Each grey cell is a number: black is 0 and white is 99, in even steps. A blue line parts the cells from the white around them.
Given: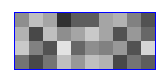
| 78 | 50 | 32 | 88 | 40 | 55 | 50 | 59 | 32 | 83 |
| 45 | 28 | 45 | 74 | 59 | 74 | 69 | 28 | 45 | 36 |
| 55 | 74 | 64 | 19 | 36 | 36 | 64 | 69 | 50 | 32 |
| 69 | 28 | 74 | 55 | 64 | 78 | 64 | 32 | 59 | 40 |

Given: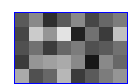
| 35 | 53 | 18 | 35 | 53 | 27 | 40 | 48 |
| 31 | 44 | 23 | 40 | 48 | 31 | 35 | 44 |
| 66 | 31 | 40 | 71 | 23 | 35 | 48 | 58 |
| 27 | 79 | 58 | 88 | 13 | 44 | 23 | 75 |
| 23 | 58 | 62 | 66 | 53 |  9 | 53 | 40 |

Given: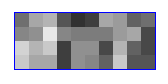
| 78 | 65 | 65 | 24 | 56 | 52 | 38 | 78 | 33 | 33 |
| 43 | 65 | 70 | 33 | 19 | 24 | 65 | 60 | 38 | 43 |
| 82 | 70 | 78 | 24 | 56 | 56 | 28 | 70 | 38 | 28 |
| 52 | 56 | 90 | 52 | 48 | 48 | 48 | 60 | 65 | 28 |

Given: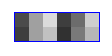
| 24 | 62 | 75 | 19 | 47 | 71 |
| 29 | 62 | 85 | 24 | 42 | 80 |

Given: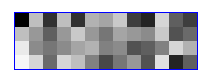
|  0 | 74 | 19 | 74 | 19 | 69 | 64 | 78 | 24 | 14 | 83 | 37 | 24 |
| 74 | 59 | 37 | 59 | 78 | 59 | 46 | 64 | 59 | 54 | 78 | 32 | 41 |
| 96 | 83 | 41 | 83 | 74 | 50 | 28 | 46 | 59 | 32 | 87 | 14 | 37 |
| 91 | 54 | 46 | 54 | 64 | 69 | 50 | 54 | 32 | 37 | 50 | 83 | 69 |

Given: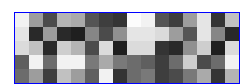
| 85 | 75 | 16 | 80 | 70 | 29 | 85 | 12 | 85 | 85 | 20 | 16 | 56 | 80 | 12 | 85 |
| 42 | 61 | 24 | 75 | 61 | 37 | 94 | 20 | 42 | 47 | 24 | 29 | 47 | 66 | 20 | 70 |
| 94 | 61 | 29 | 70 | 66 | 33 | 24 | 20 | 98 | 94 | 33 | 24 | 61 | 89 | 20 | 75 |
| 37 | 94 | 42 | 94 | 94 | 47 | 66 | 47 | 42 | 37 | 24 | 42 | 80 | 29 | 42 | 94 |
| 89 | 16 | 61 | 16 | 12 | 52 | 29 | 56 | 89 | 89 | 85 | 61 | 33 | 89 | 52 | 16 |

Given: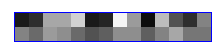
| 51 | 41 | 60 | 55 | 41 | 32 | 37 | 55 | 55 | 37 | 51 | 65 | 46 | 46 |
| 10 | 18 | 65 | 65 | 81 | 10 | 14 | 95 | 60 |  5 | 73 | 32 | 18 | 51 |
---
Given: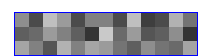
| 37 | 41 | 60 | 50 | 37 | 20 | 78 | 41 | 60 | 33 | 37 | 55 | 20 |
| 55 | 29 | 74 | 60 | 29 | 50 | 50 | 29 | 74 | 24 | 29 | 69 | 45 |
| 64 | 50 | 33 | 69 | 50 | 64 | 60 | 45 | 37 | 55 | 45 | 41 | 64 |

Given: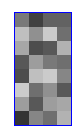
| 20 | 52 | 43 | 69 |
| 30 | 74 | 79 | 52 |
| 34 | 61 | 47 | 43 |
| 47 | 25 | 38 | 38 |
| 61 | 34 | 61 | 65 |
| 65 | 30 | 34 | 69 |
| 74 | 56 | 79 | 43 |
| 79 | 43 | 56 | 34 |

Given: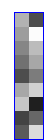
| 26 | 40 |
| 30 | 48 |
| 35 | 85 |
| 44 | 65 |
| 52 | 73 |
| 61 | 98 |
| 65 | 81 |
| 69 | 30 |
| 77 | 12 |

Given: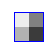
| 69 | 23 |
| 92 | 50 |

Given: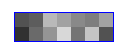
| 19 | 41 | 58 | 84 | 45 | 76 | 32 |
| 32 | 36 | 72 | 63 | 53 | 49 | 63 |

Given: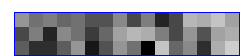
| 28 | 49 | 14 | 53 | 44 | 23 | 40 | 63 | 71 | 67 | 49 | 28 | 58 | 32 | 63 | 67 |
| 36 | 18 | 18 | 36 | 58 |  9 | 32 | 58 | 44 |  0 | 76 | 40 | 53 | 18 | 67 | 80 |
| 58 | 44 | 49 | 40 | 44 | 32 | 32 | 53 | 28 | 49 | 14 | 28 | 71 | 67 | 76 | 63 |
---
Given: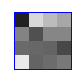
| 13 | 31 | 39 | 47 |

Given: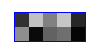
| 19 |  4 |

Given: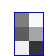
| 49 | 64 |

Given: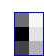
| 43 | 88 |

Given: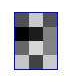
| 31 | 11 | 51 |

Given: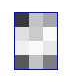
| 22 | 79 | 90 |

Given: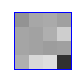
| 57 | 63 | 61 | 19 |
